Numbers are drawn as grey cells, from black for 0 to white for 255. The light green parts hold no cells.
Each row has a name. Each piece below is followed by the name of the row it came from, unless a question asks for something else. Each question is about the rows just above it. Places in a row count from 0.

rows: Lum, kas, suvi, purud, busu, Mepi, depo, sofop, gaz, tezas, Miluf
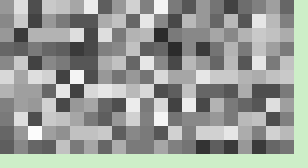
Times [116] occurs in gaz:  1
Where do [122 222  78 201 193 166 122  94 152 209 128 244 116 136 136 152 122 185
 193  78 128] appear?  gaz
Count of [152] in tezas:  1
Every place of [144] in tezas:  4
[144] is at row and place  tezas, 4
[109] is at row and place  Lum, 17
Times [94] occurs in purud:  3

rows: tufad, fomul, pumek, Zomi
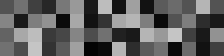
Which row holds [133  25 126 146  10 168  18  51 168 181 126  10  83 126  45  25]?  fomul
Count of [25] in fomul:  2
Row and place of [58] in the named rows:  pumek, 3
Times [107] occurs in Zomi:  1
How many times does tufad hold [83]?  3
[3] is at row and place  Zomi, 6

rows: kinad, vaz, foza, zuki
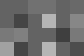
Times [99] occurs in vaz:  3
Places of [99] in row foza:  2 3
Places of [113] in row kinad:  2 3
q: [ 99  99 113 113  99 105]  kinad
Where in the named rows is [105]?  kinad, 5

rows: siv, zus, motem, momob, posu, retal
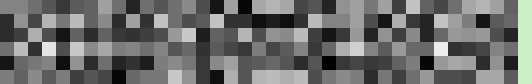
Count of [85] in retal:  2
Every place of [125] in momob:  8 18
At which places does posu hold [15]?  4
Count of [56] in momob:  3

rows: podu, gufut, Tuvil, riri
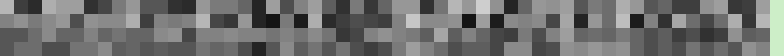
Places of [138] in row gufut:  3 7 8 30 31 36 38
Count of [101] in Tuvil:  10
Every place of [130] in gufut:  0 11 13 28 37 46
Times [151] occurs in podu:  7
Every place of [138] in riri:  7 20 36 37 41 43

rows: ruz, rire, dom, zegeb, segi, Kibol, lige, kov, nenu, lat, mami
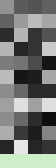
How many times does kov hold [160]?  2
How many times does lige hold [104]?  1
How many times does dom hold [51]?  1
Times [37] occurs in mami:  2
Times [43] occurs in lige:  2

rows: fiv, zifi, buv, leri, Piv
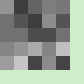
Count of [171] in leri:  1
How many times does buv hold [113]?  3
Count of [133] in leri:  2
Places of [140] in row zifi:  3
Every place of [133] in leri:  0 3

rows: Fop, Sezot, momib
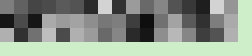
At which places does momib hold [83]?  15
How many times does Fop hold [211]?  2

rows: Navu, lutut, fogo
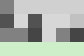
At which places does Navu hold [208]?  1 2 3 4 5
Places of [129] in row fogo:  0 1 4
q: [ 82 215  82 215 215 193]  lutut
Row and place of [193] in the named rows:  lutut, 5
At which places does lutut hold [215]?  1 3 4
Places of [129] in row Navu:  0
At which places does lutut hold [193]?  5

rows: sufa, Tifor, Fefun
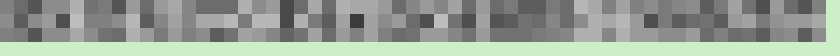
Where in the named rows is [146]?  Tifor, 55
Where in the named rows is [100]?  Fefun, 20

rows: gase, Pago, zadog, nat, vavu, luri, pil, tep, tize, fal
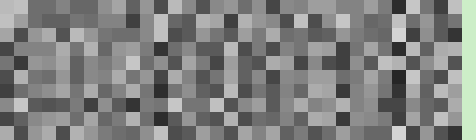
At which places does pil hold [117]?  5 10 12 18 27
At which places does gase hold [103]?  5 6
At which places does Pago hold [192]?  0 11 21 28
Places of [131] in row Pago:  7 8 25

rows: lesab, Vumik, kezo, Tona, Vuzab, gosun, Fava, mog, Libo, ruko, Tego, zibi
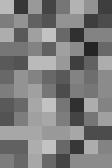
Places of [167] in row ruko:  0 1 2 5
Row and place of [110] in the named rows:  gosun, 6
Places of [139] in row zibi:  5 6 7

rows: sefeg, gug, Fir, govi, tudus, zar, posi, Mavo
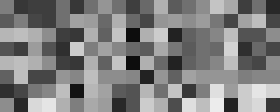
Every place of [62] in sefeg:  2 3 9 17
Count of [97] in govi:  0
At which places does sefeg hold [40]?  19
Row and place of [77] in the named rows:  Mavo, 12
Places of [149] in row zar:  4 11 14 15 16
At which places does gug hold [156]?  6 12 14

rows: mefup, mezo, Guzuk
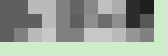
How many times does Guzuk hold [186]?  2
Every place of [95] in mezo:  0 1 2 5
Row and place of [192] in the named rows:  mefup, 7
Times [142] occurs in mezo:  2
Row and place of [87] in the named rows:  mezo, 10
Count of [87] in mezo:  1
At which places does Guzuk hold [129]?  1 4 5 10

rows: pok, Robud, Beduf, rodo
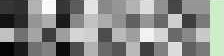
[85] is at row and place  rodo, 8
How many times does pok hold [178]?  2

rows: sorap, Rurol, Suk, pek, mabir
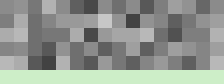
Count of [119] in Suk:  2
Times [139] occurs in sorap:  5
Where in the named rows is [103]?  sorap, 14

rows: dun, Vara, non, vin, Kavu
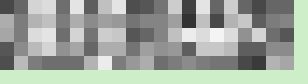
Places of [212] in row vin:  3
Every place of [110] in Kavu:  3 4 5 11

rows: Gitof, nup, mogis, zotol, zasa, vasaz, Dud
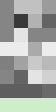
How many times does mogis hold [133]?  3
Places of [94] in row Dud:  0 1 2
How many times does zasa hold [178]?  0
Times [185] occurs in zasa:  1
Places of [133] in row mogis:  0 2 3
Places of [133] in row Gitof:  0
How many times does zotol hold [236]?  3

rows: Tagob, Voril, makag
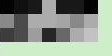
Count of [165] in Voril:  1
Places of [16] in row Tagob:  1
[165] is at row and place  Voril, 4

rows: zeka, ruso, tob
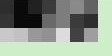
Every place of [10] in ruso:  1 2
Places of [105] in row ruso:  3
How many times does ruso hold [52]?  1
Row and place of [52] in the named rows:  ruso, 0
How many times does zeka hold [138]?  1

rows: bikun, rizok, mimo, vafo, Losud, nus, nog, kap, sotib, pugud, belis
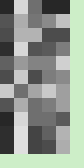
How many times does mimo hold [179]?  2
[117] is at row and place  rizok, 2
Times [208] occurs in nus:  0
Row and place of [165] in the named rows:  nog, 2
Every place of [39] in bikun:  0 3 4

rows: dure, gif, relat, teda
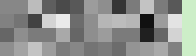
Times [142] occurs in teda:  1
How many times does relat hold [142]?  2
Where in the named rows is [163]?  teda, 1
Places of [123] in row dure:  9 11
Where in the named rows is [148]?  teda, 9
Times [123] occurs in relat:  4

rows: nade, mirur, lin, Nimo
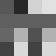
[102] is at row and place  lin, 0
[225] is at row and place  nade, 3
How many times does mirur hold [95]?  4
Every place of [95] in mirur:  0 1 2 3
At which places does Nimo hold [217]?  1 3
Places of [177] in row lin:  1 3

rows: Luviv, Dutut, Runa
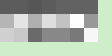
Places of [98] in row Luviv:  4 5 6
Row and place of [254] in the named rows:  Dutut, 5

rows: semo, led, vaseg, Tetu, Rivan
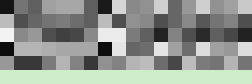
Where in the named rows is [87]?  led, 14
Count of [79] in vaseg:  2
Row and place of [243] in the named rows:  vaseg, 0
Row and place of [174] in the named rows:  Tetu, 3

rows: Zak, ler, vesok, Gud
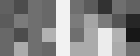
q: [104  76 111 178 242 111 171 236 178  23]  vesok
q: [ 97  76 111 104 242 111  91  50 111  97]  Zak
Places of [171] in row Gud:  1 5 6 8
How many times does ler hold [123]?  3
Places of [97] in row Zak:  0 9
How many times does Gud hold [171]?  4
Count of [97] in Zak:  2

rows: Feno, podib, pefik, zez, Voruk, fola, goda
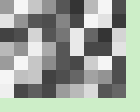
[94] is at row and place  goda, 2
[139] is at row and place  Voruk, 3
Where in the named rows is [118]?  pefik, 4
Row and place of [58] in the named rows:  podib, 8
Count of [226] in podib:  2

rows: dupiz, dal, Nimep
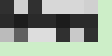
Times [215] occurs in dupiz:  3
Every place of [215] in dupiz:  3 4 5
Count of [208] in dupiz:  2
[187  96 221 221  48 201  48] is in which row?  Nimep
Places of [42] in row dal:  0 2 3 5 6
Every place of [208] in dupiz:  1 6
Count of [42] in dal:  5

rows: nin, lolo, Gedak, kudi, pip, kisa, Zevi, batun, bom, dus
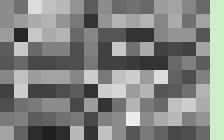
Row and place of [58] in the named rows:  pip, 9
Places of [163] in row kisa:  3 4
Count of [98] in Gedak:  0
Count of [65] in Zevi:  3

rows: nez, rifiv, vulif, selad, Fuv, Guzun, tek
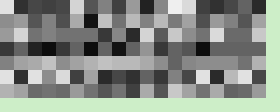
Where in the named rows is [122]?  rifiv, 12
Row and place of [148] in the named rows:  selad, 10
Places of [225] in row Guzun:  0 2 14 17
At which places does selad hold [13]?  3 6 14
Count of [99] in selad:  9
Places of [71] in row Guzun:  8 13 18
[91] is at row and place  vulif, 11

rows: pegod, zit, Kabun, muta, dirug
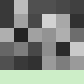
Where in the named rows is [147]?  Kabun, 3
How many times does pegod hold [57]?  1
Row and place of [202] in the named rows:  muta, 5
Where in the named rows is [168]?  zit, 4
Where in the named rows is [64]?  pegod, 5

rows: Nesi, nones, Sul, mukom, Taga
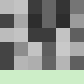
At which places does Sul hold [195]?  1 4
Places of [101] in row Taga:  3
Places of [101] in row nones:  3
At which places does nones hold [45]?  2 4
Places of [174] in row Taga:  2

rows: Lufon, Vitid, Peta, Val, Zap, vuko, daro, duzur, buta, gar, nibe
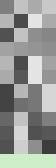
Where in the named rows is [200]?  Lufon, 3
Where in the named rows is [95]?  buta, 2

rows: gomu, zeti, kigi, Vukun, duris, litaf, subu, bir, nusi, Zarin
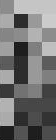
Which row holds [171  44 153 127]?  litaf
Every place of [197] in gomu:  1 2 3
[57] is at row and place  subu, 0
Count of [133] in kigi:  1
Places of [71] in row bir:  1 2 3
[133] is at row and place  kigi, 0

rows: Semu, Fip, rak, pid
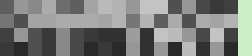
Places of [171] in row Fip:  4 5 6 12 14
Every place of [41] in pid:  1 6 8 12 16
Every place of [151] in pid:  9 11 15
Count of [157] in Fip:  0
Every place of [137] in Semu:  2
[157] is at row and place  rak, 9

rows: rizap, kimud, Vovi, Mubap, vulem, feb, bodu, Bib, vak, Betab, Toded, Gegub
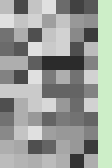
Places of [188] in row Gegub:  0 3
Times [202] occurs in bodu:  3
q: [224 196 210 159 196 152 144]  kimud
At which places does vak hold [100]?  3 6
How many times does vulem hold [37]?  0
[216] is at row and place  Bib, 3
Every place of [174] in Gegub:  2 4 6

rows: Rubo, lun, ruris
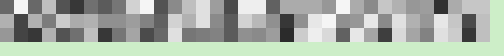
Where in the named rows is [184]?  lun, 18
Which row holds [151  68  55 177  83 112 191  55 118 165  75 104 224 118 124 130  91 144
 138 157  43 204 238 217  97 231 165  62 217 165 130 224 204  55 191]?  ruris
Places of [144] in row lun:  7 8 19 21 24
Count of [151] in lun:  2
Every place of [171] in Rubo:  20 21 22 25 32
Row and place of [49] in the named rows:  Rubo, 31
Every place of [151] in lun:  25 30

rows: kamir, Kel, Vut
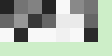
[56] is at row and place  Kel, 2
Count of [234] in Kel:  2
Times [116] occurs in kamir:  2
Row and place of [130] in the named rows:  kamir, 2
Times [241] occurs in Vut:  1
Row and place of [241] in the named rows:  Vut, 4

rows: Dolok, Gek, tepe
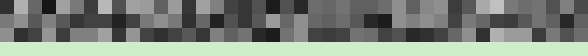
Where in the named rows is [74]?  Dolok, 41
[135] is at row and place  Dolok, 30

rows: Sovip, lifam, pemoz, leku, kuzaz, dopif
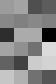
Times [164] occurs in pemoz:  0
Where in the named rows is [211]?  kuzaz, 3

